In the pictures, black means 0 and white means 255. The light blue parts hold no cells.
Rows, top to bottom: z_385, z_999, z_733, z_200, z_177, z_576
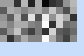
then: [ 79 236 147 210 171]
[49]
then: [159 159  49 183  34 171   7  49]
[65]
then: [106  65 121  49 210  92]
[79]
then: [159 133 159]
[171]
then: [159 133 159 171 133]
[196]
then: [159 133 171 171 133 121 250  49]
[210]
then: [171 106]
[65]

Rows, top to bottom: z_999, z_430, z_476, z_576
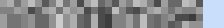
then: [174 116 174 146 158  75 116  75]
[89]
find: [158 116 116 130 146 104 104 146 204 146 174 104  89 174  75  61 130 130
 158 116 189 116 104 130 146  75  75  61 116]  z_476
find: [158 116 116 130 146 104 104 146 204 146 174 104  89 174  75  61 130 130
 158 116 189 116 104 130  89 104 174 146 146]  z_576

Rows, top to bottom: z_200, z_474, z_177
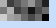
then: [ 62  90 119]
[149]
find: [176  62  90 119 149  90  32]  z_200
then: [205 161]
[149]
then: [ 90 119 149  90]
[32]
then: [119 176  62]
[90]
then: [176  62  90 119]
[149]

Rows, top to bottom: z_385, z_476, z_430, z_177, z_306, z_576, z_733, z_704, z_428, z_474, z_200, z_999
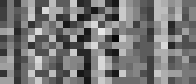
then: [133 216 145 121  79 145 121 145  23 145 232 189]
[92]
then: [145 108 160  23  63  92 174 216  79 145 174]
[133]

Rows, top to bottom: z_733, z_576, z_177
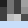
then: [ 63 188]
[201]
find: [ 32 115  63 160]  z_733
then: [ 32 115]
[63]

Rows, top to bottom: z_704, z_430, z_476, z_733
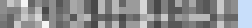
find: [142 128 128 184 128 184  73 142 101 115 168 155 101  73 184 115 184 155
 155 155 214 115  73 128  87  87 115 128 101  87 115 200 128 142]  z_430
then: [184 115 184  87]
[155]
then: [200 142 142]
[168]
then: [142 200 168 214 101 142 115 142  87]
[168]
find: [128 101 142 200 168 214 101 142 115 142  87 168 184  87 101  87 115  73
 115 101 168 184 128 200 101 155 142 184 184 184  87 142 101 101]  z_476
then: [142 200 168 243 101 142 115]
[142]

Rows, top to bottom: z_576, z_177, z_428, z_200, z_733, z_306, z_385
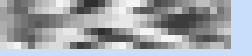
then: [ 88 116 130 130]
[145]
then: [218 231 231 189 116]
[74]
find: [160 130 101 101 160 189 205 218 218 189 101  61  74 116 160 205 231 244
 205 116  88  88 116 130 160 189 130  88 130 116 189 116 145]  z_177
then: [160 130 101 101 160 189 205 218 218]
[189]
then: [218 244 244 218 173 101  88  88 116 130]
[130]
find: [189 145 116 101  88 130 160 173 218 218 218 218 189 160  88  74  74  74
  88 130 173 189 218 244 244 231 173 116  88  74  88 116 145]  z_306

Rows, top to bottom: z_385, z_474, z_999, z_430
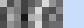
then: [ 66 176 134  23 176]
[189]
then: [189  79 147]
[92]
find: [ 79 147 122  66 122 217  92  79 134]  z_474
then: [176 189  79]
[147]
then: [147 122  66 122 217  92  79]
[134]
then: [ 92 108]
[108]
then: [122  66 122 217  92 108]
[108]

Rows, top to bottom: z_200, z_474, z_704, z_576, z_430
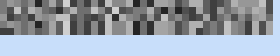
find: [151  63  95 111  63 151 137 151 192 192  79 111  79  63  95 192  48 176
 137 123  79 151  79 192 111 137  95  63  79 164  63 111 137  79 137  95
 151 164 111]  z_704
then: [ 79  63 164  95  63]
[151]
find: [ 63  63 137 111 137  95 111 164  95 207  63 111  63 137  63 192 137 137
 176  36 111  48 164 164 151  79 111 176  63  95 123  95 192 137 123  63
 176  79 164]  z_430
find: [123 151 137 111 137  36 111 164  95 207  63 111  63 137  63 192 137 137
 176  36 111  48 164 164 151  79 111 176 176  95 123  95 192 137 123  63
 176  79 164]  z_576
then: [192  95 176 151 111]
[95]

